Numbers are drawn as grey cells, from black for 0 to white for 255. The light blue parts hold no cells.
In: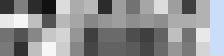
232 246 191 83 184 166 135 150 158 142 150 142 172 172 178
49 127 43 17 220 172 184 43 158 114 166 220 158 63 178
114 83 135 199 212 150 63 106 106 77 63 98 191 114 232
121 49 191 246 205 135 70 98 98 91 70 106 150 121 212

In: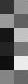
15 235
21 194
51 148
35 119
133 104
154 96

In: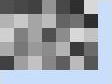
179 200 165 187 100 113 46
65 159 194 134 94 187 86
208 128 165 80 140 216 194
171 120 153 140 179 59 107
80 72 65 147 72 46 216

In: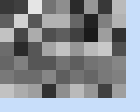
94 209 86 178 178 102 34 128 178
194 172 158 49 142 186 150 64 158
102 128 86 86 115 94 115 121 134
121 108 108 134 94 115 102 121 128
194 71 172 79 94 64 26 158 49
56 64 229 115 142 42 150 56 186
108 42 86 165 194 150 186 201 79

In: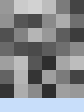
152 203 210 189 123 68
159 189 86 46 166 189
99 181 52 159 123 68
52 173 138 46 159 152
80 131 181 152 93 60
146 86 74 138 173 111
105 80 74 93 111 138

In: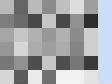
151 214 171 158 171 132 206
165 198 177 151 177 139 206
119 145 78 198 78 119 58
125 107 72 198 72 145 45
185 100 185 139 191 221 158
214 92 234 113 240 240 227
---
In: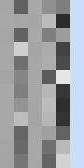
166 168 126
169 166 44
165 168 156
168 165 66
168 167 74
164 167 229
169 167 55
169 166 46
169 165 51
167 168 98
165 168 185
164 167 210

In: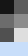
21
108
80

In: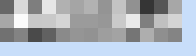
103 126 177 178 195 53 167
167 200 213 155 202 127 212
113 74 138 146 163 174 132

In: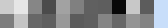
204 134 162 96 8 92
125 103 153 95 103 131

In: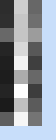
45 103
47 111
104 156
37 88
31 63
29 104
36 61
27 91
94 116

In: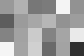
153 119 244
93 167 146
131 203 165
245 208 163

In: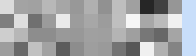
219 161 166 176 190 38 150
126 112 234 167 191 167 241
206 141 153 160 180 119 165
157 193 92 158 116 240 132
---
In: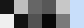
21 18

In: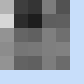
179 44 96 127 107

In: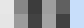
231 156

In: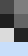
74 100

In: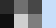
43 207

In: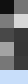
16 215

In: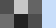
79 34

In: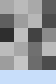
168 157 66 187
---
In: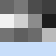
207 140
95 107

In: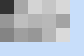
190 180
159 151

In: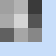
212 84
166 135

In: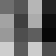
63 172
78 94

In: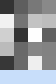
116 195
51 254

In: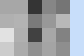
179 122
176 65

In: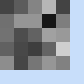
149 149
77 98

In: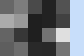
153 31
55 31
